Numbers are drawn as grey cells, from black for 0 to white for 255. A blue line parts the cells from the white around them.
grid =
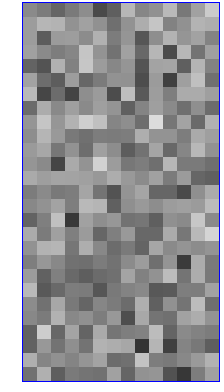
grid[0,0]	138
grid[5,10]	64
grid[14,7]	143
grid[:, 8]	[134, 173, 86, 104, 84, 77, 89, 132, 110, 174, 114, 125, 139, 165, 153, 118, 104, 100, 156, 129, 137, 175, 168, 130, 52, 195, 146]
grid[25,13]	178
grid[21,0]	140
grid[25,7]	112
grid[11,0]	149
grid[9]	[141, 181, 153, 121, 112, 125, 123, 125, 174, 147, 147, 125, 170, 159]
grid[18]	[126, 151, 136, 113, 111, 124, 114, 139, 156, 111, 148, 59, 172, 122]
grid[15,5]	142
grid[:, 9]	[145, 197, 142, 182, 163, 155, 157, 159, 220, 147, 165, 111, 161, 102, 141, 95, 104, 166, 111, 146, 88, 96, 116, 188, 181, 125, 149]
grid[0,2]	101
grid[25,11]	136
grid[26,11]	55
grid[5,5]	123
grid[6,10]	126
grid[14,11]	160
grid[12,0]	170
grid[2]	[156, 92, 155, 157, 140, 177, 124, 149, 86, 142, 179, 149, 162, 131]
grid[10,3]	146
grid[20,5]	86
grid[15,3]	56
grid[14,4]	185
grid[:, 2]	[101, 179, 155, 125, 177, 93, 108, 137, 150, 153, 119, 69, 164, 121, 163, 192, 160, 181, 136, 128, 105, 167, 178, 103, 115, 145, 94]
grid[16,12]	185
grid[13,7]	148
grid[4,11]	95
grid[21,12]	188
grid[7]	[107, 172, 137, 159, 138, 159, 148, 96, 132, 159, 138, 111, 143, 108]
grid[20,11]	126
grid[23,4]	100
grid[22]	[136, 123, 178, 136, 144, 125, 152, 78, 168, 116, 112, 162, 173, 147]
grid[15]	[99, 127, 192, 56, 161, 142, 151, 114, 118, 95, 144, 138, 199, 138]
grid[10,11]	134

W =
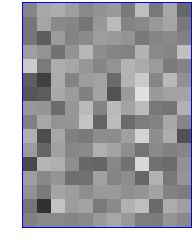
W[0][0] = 134
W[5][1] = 64
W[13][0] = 145
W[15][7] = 152
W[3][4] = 182
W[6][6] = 82
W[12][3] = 111
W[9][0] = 176
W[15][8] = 125
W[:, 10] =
[167, 164, 138, 133, 123, 184, 162, 115, 167, 173, 128, 107, 120, 130, 172, 148]
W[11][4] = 104
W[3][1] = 147
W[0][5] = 146
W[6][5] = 164
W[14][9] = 106
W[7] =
[151, 149, 108, 150, 185, 131, 185, 163, 187, 120, 115, 177]
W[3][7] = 129
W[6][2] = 168
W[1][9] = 153
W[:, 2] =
[173, 137, 155, 114, 173, 172, 168, 108, 147, 167, 161, 175, 149, 164, 196, 137]
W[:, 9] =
[120, 153, 133, 137, 155, 134, 154, 120, 131, 142, 138, 113, 177, 162, 106, 124]
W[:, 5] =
[146, 151, 157, 141, 134, 161, 164, 131, 100, 141, 175, 100, 160, 153, 122, 154]
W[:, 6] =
[152, 186, 153, 132, 147, 107, 82, 185, 188, 140, 163, 135, 133, 154, 138, 167]
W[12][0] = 158
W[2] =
[118, 93, 155, 131, 139, 157, 153, 148, 120, 133, 138, 129]
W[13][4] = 142
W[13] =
[145, 121, 164, 157, 142, 153, 154, 144, 148, 162, 130, 124]
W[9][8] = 211
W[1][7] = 131

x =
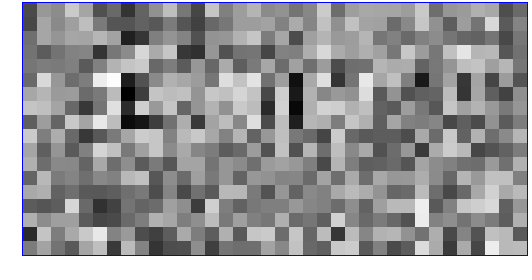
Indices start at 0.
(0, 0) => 74
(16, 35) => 89
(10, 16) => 156
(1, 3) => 159
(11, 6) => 109
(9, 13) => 167
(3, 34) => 86
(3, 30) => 192
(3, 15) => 115
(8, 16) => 222
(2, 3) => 166
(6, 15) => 213
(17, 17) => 163
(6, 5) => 122
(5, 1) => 217
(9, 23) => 104
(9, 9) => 198
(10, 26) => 108
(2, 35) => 119
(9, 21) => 69
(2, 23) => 157
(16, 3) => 169
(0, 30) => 150
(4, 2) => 122
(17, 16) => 111
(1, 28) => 198
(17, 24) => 89
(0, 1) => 152
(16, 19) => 198
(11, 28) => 164
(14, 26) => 185
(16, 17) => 202
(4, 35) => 118
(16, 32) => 83
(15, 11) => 126
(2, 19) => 76
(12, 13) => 121
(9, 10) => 130
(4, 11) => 91
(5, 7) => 29

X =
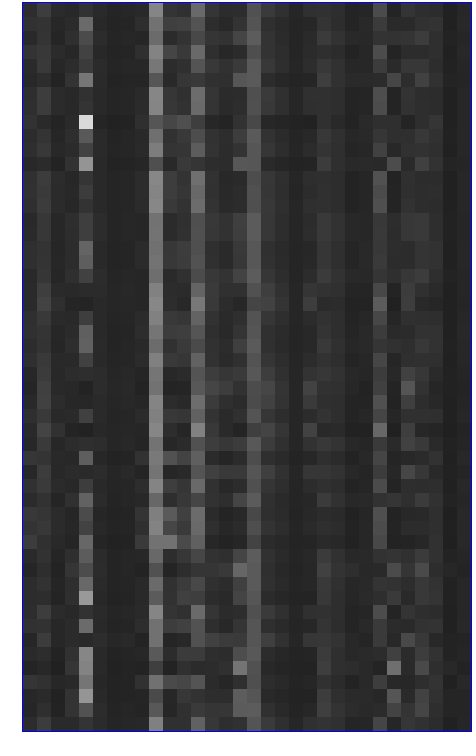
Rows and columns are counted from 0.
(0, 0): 45
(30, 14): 42
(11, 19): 35
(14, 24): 38
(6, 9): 134
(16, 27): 55
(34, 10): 62
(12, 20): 46
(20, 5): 43
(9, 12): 77
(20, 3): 41
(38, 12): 96
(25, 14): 42
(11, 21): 60
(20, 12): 100
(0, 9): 133
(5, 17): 44
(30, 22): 42
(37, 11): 58
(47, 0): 36
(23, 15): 52
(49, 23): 42
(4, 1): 57
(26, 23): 40
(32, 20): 39
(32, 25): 69
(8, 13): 39
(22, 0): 47
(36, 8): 52
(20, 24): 37
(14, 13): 51
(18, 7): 37
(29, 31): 39
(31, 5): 45
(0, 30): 33
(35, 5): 43
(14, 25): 79
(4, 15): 58
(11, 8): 38
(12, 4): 53
